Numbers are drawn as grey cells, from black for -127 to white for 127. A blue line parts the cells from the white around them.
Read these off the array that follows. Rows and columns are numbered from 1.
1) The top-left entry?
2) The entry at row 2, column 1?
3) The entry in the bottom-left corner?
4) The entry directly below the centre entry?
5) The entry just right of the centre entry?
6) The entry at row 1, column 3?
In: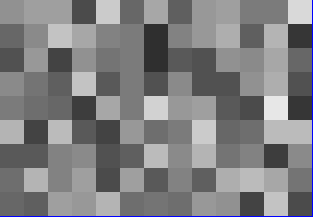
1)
17
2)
-24
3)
-24
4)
-17
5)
24
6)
31

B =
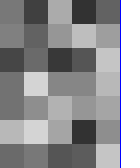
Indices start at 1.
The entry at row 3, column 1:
-57
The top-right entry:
-29
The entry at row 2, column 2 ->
-29
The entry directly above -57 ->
0
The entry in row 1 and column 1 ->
-7
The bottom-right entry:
69
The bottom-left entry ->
-21
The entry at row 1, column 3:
43
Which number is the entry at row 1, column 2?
-63

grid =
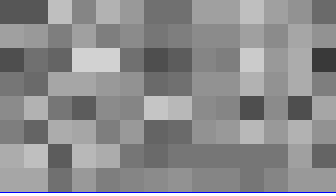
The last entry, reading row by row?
25
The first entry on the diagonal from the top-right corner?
-21
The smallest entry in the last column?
-70
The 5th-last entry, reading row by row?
5
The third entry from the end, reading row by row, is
5
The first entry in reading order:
-41
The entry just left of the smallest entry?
44
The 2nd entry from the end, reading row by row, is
25
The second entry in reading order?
-41
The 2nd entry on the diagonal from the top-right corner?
38
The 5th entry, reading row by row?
50
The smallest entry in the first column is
-49
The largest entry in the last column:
38
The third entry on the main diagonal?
-27
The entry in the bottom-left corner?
38

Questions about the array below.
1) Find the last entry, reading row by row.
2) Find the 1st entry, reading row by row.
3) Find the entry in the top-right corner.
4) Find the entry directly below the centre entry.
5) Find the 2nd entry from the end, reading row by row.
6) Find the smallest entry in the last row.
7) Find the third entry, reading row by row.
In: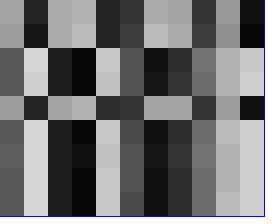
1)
78
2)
37
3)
-112
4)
-53
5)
58
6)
-120
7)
43

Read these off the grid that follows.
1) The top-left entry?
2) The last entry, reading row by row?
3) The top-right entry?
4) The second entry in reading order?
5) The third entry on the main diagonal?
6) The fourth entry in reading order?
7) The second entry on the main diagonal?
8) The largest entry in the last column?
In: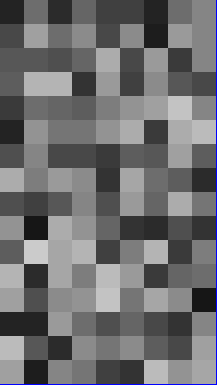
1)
-92
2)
38
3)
5
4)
-18
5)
-48
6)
-26
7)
32
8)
59

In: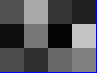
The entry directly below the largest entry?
0
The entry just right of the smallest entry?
68
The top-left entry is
-45
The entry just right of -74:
-95

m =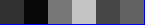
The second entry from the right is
-57
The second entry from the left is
-119
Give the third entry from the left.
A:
-8
